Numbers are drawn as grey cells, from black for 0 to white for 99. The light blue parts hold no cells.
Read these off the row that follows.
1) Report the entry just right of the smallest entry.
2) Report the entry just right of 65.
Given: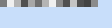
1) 54
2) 43
